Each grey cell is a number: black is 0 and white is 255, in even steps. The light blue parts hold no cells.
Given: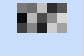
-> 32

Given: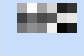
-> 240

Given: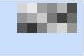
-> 189

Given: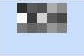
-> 110

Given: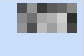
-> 158

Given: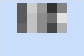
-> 140

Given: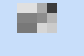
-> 120

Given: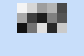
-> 224

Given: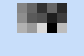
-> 218
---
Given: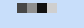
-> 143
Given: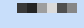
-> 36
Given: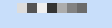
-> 84
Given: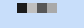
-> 191
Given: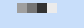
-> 117
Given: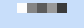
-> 133
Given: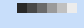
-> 72
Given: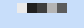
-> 32
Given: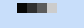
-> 47
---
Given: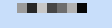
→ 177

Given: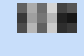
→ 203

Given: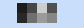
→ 154

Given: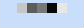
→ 198

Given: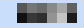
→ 167

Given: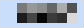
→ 172

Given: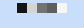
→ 212

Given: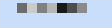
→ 182

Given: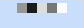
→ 221

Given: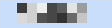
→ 227
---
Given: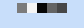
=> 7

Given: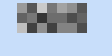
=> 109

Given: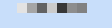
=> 203

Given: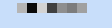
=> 64

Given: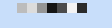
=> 21

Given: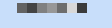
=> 151

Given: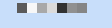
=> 219
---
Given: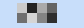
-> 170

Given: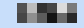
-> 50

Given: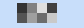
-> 223

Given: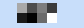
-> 125

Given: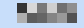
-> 121

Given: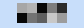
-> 7
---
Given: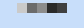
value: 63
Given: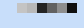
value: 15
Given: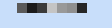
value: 38
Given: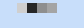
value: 164
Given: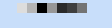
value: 115
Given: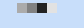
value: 226
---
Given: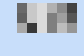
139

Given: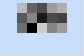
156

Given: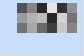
51

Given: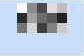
222

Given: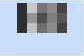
138

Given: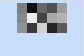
79

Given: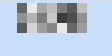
90

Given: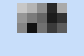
40
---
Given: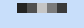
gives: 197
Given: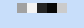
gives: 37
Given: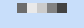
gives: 203
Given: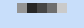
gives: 69
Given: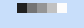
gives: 149
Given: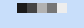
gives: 177
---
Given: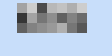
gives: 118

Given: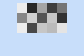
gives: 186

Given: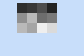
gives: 238

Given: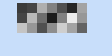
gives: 163

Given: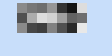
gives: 41

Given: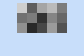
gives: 155

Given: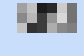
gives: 137

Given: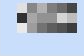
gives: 82

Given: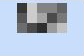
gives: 154
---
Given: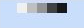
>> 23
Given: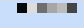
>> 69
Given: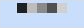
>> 208
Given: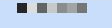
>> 118
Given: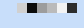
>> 44
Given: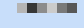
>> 87
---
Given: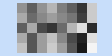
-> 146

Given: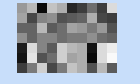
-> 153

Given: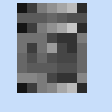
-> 20

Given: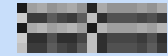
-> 26

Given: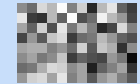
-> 140

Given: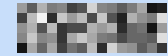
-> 155

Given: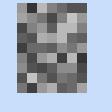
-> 152
